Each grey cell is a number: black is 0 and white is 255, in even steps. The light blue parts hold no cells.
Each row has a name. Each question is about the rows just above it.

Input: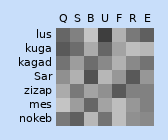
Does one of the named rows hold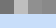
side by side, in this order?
yes
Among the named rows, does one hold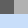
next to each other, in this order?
no
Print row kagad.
[115 157 109 137 177 137 115]

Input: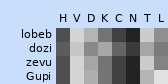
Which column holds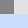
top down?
L
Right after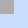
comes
[116]

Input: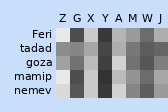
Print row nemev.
[217  86 202  57 210 134  93 155]
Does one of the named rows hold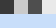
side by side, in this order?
no
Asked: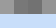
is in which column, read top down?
M
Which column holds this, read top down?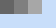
J
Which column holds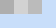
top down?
A

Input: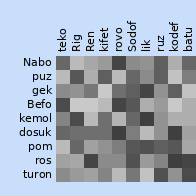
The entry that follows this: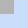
[103]
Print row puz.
[186  87 174  95 186 103 139  95 194 125]
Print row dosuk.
[103 111 111 111  63 125 186 146  63 161]
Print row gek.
[139 146 119 201 111  95  69 146  95 194]
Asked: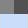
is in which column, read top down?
ruz

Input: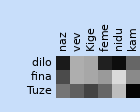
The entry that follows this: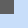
[67]
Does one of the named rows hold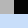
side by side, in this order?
no
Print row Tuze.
[117  95  67 102 189   5]
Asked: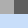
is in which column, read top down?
vev
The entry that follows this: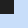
[13]
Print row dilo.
[ 26 174 167  32  13 102]

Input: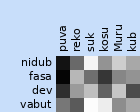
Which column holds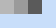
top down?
reko
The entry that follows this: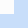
[237]
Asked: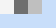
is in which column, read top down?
suk
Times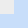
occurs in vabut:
1
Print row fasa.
[  5 183 111  54 134 147]
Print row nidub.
[ 19 105 244 147 206 168]

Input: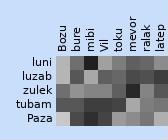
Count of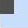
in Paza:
0
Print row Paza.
[200  74  47  68 154 140 118 175]
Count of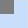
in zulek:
0

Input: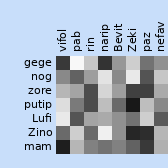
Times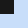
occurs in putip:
1
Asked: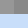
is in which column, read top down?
Bevit

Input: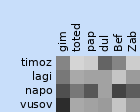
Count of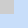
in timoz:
2
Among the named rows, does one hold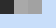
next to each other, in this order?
yes
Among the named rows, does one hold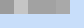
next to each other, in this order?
no
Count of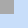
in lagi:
1
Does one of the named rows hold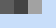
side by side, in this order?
no
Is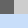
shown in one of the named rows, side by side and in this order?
no
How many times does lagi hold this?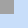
2

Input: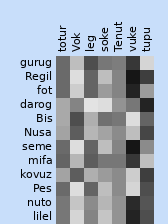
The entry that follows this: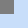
[55]
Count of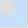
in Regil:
1
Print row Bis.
[169  78 175 112 119 221 100]

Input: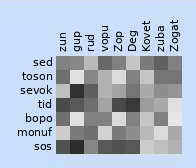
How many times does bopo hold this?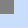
4
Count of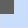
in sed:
1
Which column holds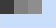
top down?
Deg

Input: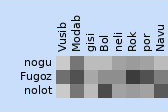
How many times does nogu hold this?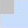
0
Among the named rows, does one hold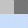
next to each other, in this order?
no
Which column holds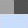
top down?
por

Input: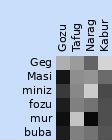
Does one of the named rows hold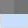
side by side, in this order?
yes
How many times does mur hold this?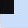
1
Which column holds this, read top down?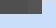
Kabur
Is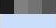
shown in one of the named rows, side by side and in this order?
yes
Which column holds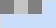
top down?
Tafug
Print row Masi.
[ 21 142 148 107]

